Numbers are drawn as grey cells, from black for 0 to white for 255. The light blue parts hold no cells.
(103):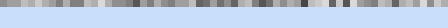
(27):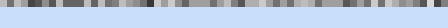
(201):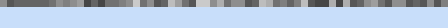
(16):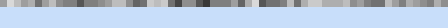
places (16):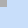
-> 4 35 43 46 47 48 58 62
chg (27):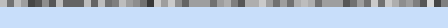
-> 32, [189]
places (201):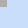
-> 31 38 47 49

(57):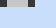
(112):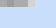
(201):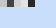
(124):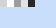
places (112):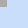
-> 0 2 3
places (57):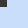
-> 0 4
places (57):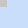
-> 1 2 3
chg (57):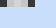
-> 2, [198]
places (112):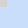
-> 4

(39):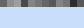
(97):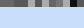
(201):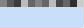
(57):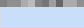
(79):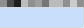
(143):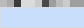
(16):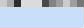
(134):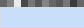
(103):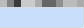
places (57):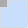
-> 3 9 10
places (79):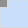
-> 0 4 9 11
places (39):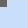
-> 0 6

